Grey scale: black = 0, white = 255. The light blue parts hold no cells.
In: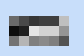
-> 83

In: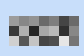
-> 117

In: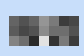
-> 60

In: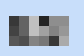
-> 170

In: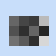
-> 215

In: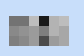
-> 167

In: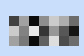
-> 108

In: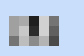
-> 74
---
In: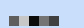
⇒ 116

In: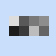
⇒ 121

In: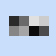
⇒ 224

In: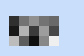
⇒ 115

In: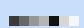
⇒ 214

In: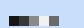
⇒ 241

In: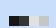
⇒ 225

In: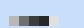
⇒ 40

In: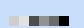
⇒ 107

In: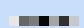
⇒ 48
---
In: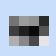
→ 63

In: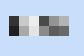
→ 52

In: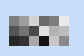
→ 84

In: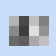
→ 138

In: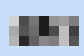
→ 169

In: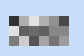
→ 226

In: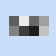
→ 94
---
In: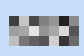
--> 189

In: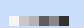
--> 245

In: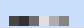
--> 70

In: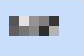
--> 96

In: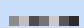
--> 140

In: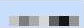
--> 196

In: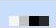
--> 245

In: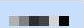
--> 177
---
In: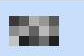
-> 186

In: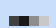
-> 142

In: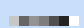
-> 199

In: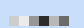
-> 205

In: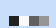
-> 150

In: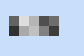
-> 192

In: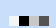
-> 199

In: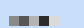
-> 179

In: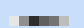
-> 188
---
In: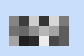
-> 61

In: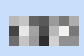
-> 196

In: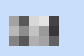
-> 88

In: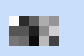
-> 43

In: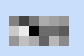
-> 68

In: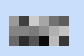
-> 64

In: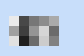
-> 72

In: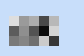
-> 154

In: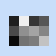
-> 239
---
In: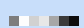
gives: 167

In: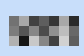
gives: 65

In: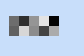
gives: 140

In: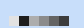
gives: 139

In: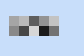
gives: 214

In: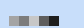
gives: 199
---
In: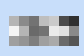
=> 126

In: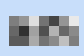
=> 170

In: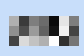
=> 194

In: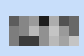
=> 59

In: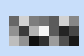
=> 15

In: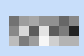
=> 157
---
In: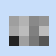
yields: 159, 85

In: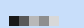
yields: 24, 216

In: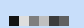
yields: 19, 96

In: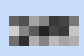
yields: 100, 175

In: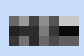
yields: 105, 95

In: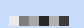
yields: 233, 60

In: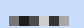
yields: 118, 167
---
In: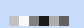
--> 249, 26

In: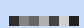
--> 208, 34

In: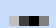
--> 191, 2

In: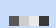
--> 234, 56

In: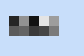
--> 228, 19

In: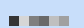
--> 214, 53
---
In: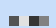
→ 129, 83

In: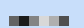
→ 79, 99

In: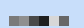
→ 103, 122

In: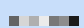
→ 26, 100

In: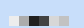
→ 194, 237

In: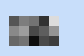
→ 220, 103
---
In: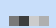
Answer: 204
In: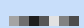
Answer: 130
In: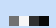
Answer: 48
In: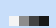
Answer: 66
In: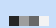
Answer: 104
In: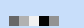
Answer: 4
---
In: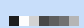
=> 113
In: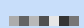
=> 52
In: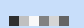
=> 213
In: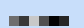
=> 3
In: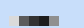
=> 29
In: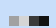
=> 58
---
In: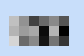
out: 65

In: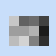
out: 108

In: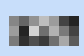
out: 146

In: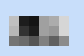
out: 20

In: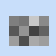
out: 200

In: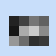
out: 118
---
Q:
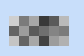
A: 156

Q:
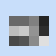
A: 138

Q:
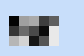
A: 85

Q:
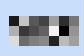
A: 187

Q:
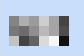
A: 247

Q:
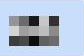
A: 96

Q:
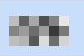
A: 109

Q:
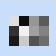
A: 82

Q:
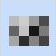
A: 132

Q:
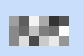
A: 233
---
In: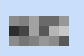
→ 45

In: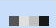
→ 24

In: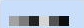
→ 14

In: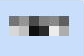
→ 15

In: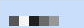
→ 31

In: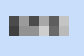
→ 63
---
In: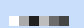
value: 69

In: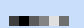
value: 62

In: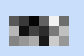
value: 16

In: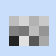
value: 87

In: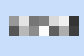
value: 63

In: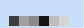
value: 62

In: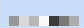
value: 121

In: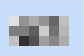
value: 81

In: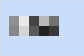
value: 57
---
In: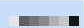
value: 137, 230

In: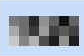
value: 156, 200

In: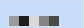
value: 217, 217

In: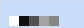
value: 81, 252

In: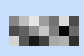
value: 199, 229

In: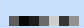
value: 105, 205
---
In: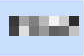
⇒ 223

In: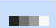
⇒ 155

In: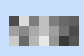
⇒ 220

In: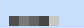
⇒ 121

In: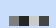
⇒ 127

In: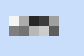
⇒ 204
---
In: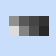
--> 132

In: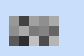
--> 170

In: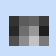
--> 110

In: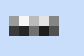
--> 38

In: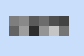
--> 157

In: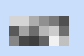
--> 163

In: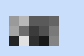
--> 109
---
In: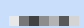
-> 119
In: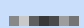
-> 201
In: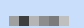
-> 62
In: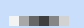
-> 168
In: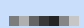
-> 175
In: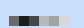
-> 28
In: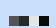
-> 41
